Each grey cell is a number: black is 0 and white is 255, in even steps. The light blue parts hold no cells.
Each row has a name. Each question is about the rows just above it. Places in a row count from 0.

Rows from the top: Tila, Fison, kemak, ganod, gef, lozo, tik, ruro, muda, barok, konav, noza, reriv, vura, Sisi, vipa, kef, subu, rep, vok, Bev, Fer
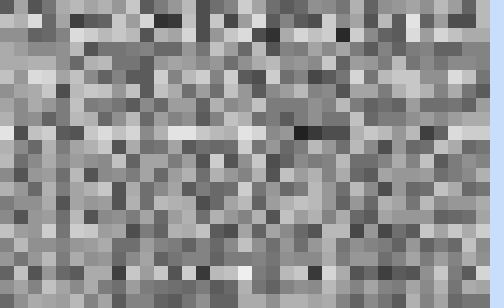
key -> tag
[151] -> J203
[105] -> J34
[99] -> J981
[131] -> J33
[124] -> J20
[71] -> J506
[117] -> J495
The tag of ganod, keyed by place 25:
J20
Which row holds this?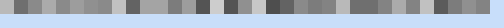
noza

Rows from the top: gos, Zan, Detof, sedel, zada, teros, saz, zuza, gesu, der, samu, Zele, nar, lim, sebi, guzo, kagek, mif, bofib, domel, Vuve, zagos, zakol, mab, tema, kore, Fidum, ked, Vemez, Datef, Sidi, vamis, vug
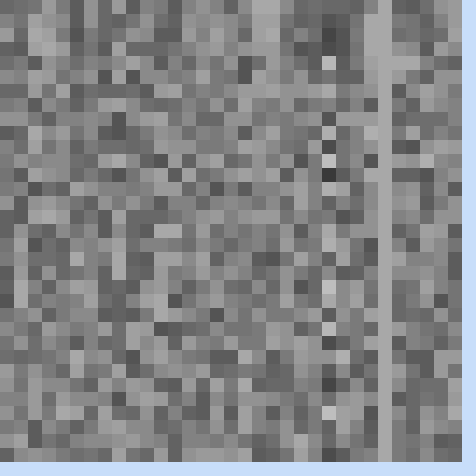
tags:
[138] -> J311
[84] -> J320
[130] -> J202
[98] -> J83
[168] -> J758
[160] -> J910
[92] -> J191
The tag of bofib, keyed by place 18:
J191
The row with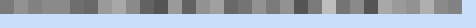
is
Zele
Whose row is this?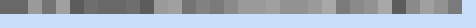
saz
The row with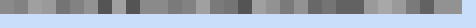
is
teros

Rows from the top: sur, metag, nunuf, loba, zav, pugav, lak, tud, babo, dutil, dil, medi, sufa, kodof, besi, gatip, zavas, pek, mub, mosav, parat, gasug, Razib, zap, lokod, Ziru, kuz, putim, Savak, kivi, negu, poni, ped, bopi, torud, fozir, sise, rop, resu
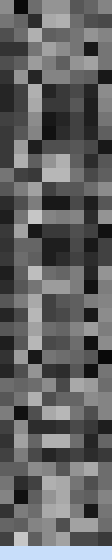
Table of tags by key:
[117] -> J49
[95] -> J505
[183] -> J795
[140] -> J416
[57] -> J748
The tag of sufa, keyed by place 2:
J748
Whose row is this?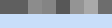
bopi
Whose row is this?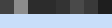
negu
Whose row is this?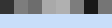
sise
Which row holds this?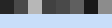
Razib
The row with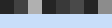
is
lak

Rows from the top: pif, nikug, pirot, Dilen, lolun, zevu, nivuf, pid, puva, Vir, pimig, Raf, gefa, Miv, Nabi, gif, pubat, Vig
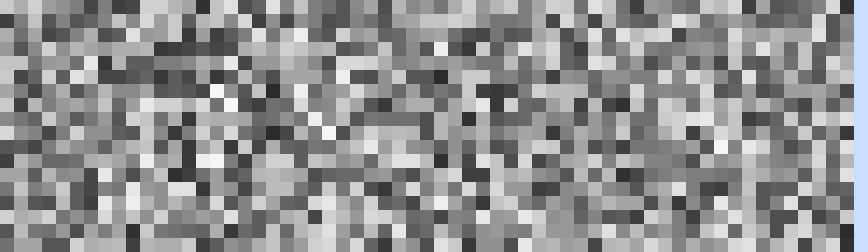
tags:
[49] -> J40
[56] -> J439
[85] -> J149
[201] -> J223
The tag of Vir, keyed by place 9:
J149
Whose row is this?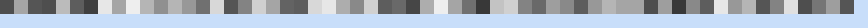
Nabi
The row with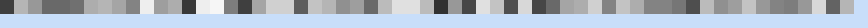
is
Raf
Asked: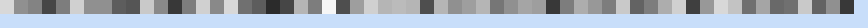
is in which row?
Vir

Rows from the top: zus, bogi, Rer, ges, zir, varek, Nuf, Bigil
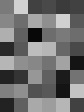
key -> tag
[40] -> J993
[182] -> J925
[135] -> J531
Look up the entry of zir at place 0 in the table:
J925
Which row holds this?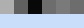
Rer
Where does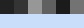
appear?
varek

